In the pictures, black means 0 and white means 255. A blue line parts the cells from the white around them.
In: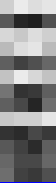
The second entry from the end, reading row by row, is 57
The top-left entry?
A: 207
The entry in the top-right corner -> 229
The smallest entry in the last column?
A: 57
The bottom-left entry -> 110
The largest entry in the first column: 215
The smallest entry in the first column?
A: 51
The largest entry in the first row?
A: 235
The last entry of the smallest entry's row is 80
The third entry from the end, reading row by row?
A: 65
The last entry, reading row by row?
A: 80
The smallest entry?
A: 30
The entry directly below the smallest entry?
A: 221
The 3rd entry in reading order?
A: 221

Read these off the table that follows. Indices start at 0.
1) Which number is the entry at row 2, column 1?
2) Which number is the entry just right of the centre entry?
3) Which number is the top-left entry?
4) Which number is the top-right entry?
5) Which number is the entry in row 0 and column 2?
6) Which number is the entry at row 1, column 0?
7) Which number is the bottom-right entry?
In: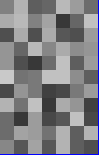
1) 171
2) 193
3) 129
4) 108
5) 94
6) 171
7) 79

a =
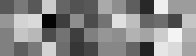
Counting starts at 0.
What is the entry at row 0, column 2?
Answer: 88
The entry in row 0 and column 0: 88
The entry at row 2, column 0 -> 128
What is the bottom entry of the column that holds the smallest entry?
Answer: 211
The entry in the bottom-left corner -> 128
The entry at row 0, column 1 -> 121
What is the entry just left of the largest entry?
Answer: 204
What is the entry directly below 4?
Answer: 76
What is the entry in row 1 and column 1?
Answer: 211
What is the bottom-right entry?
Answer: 164
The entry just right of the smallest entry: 62
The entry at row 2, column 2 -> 184
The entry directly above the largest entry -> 69
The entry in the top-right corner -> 156
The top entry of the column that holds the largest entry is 156

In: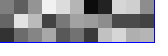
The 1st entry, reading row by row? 127
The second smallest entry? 34
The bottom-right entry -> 181
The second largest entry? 227
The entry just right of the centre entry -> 156
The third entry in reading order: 148
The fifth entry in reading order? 220
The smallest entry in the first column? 50
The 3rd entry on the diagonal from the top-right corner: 214
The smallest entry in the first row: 12

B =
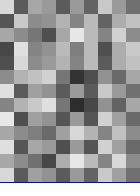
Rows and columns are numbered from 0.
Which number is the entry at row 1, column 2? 140
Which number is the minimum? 45
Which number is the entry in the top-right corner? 112
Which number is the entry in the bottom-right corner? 112
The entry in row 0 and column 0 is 216
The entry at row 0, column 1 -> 91
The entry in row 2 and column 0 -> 167
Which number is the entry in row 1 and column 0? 85
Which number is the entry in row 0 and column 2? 167
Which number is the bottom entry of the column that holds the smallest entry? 154
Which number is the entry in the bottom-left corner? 216
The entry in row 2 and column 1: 140
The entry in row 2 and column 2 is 118
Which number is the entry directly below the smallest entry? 154
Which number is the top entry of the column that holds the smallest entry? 154
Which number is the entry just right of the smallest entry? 71

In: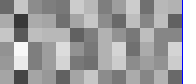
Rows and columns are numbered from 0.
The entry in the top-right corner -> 178
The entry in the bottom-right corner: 105
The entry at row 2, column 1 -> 89
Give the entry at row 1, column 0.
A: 171
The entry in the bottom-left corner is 165
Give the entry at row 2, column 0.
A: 198
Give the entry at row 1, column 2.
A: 171
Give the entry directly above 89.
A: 55
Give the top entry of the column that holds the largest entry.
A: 198
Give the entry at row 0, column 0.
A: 105
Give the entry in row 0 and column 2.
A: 140
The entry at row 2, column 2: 190

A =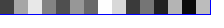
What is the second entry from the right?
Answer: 10
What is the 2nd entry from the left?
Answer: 166
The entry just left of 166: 65

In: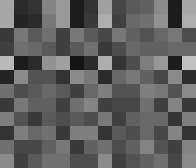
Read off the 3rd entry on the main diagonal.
90
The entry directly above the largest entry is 104
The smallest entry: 20
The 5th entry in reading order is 152
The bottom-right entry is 138
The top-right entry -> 167
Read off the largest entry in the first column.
186
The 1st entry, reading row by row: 167
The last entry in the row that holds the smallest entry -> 193
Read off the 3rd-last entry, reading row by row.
112
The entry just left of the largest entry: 28
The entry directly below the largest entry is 43
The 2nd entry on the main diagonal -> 36
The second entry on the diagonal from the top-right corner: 28
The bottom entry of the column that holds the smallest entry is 77
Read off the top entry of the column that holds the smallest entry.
28
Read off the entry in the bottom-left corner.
138
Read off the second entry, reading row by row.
43
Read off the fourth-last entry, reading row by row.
97
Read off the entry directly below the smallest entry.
138
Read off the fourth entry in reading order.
132

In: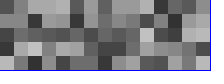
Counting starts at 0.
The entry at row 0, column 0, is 82
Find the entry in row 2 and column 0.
69
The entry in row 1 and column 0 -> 135
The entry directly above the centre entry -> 109
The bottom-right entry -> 185
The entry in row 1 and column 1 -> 135
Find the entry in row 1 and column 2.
56
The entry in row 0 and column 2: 169
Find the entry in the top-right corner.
141
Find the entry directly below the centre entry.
69
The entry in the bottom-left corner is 185
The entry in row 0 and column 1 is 129
